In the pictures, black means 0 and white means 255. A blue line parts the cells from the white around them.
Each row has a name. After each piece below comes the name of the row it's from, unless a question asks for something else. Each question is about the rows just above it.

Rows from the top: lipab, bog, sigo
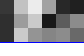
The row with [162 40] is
lipab
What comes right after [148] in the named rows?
[133]
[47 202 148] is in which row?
sigo
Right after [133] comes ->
[140]

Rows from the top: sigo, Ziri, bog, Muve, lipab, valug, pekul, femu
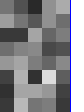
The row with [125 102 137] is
lipab
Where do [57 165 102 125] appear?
bog
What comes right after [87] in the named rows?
[145]
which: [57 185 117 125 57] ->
femu
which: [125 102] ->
lipab
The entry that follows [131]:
[137]

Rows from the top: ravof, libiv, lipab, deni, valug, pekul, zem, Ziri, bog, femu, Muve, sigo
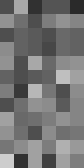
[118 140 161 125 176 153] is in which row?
Muve
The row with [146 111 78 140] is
femu
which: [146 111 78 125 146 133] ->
libiv
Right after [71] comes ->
[105]
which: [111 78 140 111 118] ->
femu
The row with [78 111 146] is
Ziri

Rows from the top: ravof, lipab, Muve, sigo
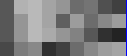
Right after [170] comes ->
[149]
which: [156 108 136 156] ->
lipab
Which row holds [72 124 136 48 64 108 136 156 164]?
sigo

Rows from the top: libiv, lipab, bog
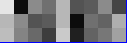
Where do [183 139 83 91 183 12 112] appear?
lipab
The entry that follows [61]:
[202]
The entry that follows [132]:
[105]

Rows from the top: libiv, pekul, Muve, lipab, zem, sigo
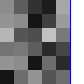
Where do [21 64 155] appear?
pekul
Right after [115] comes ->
[121]
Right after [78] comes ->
[194]
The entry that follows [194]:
[121]

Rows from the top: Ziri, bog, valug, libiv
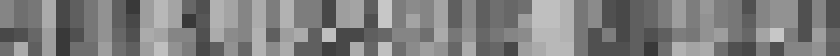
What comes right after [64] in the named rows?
[72]
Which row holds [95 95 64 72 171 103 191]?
libiv
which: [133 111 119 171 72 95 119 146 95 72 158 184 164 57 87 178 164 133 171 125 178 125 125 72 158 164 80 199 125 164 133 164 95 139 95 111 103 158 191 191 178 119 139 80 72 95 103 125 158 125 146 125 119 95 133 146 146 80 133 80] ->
bog
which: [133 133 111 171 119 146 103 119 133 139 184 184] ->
valug
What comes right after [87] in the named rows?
[178]
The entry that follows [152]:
[125]

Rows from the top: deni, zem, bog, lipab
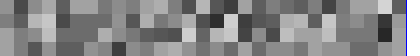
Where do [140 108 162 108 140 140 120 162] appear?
lipab
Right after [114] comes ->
[140]
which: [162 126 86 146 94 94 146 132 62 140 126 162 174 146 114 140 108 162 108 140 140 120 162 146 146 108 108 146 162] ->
lipab
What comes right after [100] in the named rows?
[182]
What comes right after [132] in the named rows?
[62]
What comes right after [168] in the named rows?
[94]

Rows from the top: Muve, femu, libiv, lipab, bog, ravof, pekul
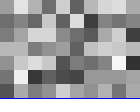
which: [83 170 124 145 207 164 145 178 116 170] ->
pekul
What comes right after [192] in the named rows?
[207]
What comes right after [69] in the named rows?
[152]
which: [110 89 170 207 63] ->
libiv

